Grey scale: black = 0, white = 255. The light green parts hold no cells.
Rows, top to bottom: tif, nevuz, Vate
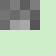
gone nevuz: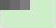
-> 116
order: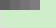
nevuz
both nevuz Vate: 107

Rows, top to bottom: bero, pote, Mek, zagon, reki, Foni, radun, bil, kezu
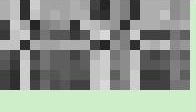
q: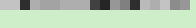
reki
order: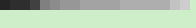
bero
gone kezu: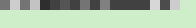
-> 105
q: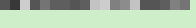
radun
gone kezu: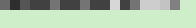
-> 76
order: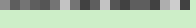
Foni

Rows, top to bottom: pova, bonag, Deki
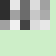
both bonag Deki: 161
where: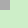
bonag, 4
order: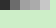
bonag

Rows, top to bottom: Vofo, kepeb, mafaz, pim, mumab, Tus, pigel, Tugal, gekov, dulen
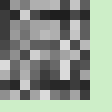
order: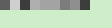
mafaz
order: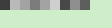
Tus
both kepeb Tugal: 60
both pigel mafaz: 163
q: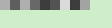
Tugal
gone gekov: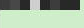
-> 49

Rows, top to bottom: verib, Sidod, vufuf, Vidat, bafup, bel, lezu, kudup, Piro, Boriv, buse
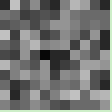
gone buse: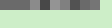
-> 94
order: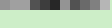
lezu
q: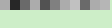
Boriv
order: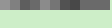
buse
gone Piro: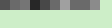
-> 49

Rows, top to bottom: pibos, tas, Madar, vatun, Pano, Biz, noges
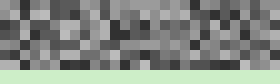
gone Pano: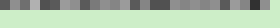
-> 59
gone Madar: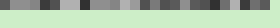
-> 70
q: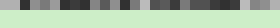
noges
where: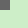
Biz, 12
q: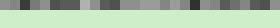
Pano
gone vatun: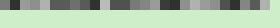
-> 167
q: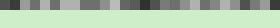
Biz

